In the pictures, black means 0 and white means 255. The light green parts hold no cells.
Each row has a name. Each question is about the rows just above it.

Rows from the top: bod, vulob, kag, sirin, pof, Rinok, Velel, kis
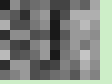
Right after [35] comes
[78]
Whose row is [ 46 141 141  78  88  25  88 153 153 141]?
sirin
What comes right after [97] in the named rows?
[165]

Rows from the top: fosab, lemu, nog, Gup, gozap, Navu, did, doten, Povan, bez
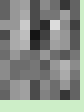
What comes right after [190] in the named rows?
[20]
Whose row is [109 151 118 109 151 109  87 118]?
Navu
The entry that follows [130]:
[109]

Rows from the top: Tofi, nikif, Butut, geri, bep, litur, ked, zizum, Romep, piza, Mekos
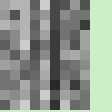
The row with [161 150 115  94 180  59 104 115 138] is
ked
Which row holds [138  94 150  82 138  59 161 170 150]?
litur
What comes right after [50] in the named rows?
[192]
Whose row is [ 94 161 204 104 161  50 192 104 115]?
Mekos
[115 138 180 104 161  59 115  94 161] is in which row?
geri
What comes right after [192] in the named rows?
[104]

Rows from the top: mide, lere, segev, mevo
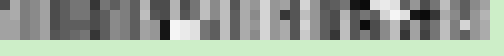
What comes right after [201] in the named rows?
[150]
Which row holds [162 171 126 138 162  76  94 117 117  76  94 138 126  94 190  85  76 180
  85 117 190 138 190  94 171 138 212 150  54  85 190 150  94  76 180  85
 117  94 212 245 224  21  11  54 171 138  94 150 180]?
lere
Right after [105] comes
[117]
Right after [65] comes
[117]

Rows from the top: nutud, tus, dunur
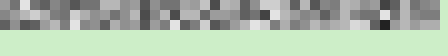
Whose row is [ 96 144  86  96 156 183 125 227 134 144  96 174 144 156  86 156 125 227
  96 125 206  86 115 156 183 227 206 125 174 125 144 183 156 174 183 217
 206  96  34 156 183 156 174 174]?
dunur
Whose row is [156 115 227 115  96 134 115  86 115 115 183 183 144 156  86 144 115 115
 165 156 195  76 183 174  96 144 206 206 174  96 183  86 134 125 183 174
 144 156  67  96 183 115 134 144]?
nutud
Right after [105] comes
[156]
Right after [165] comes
[156]
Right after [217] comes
[206]
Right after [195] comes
[76]

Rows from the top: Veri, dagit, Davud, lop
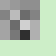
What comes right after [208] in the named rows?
[176]
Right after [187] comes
[108]
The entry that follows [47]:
[176]
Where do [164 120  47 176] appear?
lop
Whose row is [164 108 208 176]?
Davud
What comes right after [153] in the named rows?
[143]
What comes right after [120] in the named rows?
[47]

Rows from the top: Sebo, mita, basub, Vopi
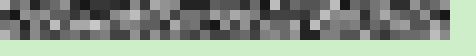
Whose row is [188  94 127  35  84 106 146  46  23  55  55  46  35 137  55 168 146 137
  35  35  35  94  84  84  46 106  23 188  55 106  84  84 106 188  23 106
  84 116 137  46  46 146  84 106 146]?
Sebo
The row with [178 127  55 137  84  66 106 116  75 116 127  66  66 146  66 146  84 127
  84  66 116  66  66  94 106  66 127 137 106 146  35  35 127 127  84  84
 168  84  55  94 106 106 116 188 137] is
Vopi
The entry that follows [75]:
[116]
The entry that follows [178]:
[127]

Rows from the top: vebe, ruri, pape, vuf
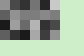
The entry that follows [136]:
[125]
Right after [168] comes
[61]
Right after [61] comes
[146]
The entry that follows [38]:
[201]
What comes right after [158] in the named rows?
[106]
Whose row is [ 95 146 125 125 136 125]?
ruri

